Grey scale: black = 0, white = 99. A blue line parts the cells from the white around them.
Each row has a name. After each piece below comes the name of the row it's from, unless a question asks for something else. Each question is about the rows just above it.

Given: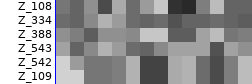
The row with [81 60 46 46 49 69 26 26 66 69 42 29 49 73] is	Z_542
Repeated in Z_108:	[39]
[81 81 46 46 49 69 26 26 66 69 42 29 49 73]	Z_109
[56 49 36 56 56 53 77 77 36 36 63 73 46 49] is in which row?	Z_388

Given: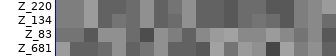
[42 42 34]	Z_220
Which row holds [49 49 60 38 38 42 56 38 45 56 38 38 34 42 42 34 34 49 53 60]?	Z_220
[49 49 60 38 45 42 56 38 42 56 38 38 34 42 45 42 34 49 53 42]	Z_134
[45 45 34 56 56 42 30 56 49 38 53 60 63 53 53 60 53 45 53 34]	Z_83

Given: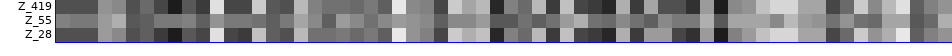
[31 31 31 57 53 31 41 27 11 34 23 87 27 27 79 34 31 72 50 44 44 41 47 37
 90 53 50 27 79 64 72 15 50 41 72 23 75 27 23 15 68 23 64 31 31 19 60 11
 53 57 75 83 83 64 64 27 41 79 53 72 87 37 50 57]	Z_419
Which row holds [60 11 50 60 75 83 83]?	Z_28

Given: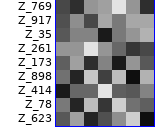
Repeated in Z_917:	[65]
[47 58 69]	Z_35
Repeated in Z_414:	[40]
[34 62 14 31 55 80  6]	Z_623
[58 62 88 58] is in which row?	Z_769

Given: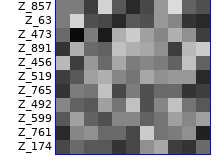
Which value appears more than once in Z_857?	[48]
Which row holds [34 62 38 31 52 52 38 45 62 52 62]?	Z_599

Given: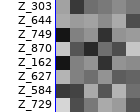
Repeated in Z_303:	[47]
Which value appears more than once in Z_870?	[77]
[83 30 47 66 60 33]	Z_729
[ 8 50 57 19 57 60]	Z_749

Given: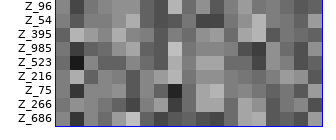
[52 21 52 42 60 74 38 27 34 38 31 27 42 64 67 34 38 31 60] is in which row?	Z_686
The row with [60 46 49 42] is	Z_96
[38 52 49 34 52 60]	Z_216
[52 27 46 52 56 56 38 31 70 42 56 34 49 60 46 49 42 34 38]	Z_96
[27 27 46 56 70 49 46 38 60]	Z_54
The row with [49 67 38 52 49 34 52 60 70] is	Z_216

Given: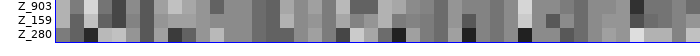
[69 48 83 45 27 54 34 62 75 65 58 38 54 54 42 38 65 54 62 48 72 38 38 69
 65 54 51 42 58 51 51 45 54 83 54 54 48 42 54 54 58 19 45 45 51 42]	Z_903
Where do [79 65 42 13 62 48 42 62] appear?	Z_280
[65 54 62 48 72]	Z_903
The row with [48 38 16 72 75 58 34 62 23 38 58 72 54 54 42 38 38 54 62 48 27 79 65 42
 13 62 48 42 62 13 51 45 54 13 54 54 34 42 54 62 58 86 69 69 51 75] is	Z_280
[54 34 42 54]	Z_280

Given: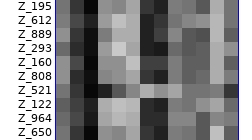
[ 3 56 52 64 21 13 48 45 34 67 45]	Z_195
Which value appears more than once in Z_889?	[67]
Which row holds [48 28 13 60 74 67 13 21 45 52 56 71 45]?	Z_612

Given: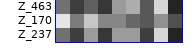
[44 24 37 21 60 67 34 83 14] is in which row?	Z_463
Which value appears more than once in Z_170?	[52]
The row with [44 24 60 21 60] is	Z_237

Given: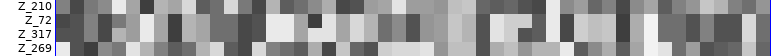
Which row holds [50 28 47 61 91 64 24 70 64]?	Z_72
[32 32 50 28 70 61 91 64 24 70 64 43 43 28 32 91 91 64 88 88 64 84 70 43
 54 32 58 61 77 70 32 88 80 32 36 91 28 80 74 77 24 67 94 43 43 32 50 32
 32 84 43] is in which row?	Z_317
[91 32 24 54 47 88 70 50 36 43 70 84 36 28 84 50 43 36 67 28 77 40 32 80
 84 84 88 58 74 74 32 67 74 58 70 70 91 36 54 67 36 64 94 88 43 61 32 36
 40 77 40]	Z_269

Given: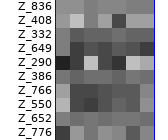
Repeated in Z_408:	[62]
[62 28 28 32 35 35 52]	Z_766

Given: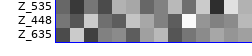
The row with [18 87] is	Z_535
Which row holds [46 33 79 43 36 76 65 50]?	Z_448

